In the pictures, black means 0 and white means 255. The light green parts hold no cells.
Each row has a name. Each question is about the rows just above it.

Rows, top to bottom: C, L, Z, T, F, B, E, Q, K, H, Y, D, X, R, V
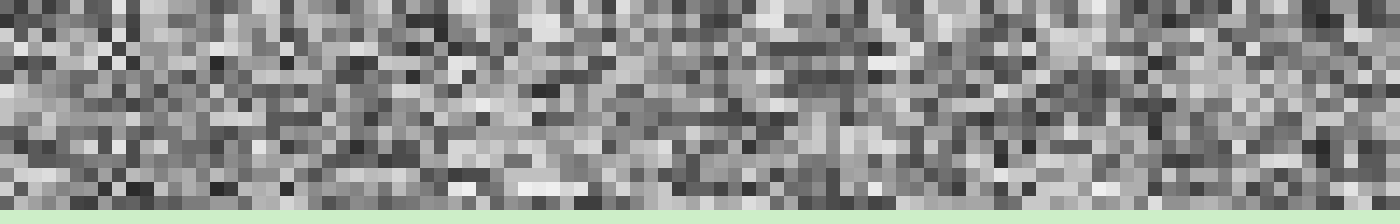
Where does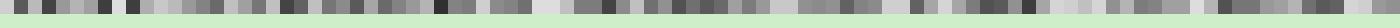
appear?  Z
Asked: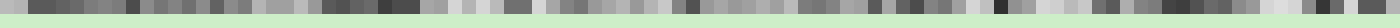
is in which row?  D
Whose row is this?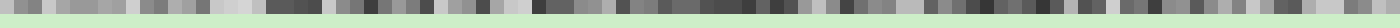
K

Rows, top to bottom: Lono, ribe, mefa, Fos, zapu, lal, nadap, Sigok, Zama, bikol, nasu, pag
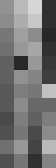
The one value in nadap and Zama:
[126]
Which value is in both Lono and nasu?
[185]
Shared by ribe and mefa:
[139]
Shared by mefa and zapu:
[40]

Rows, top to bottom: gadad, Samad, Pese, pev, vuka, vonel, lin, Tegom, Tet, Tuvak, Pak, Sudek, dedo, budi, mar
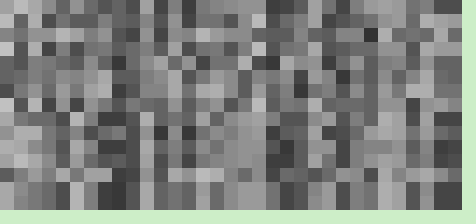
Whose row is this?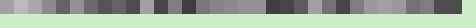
gadad
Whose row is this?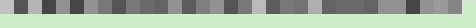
Tegom

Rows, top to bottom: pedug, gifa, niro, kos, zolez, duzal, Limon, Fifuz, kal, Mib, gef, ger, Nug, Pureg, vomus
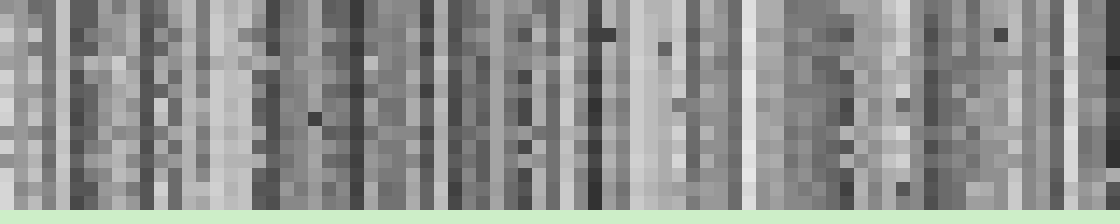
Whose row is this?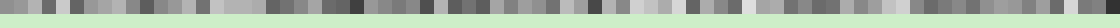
ger
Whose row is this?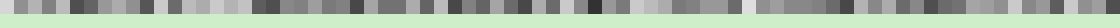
Fifuz
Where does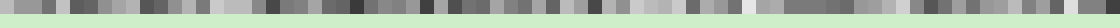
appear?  Limon
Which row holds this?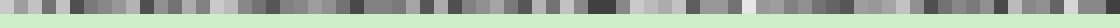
niro
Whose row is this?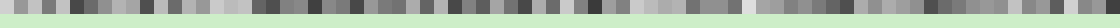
kal
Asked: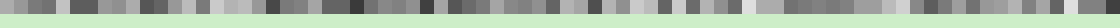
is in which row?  kos
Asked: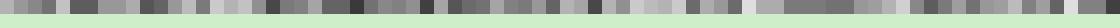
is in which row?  gifa

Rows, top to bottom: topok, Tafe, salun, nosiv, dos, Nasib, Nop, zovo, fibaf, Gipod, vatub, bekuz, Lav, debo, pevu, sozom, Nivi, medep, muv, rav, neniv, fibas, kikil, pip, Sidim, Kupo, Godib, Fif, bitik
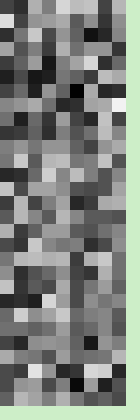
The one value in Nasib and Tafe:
[170]
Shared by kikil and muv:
[200]
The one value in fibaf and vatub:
[67]
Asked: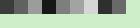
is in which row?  dos
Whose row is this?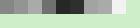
zovo
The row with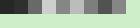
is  Lav
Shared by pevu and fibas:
[39]

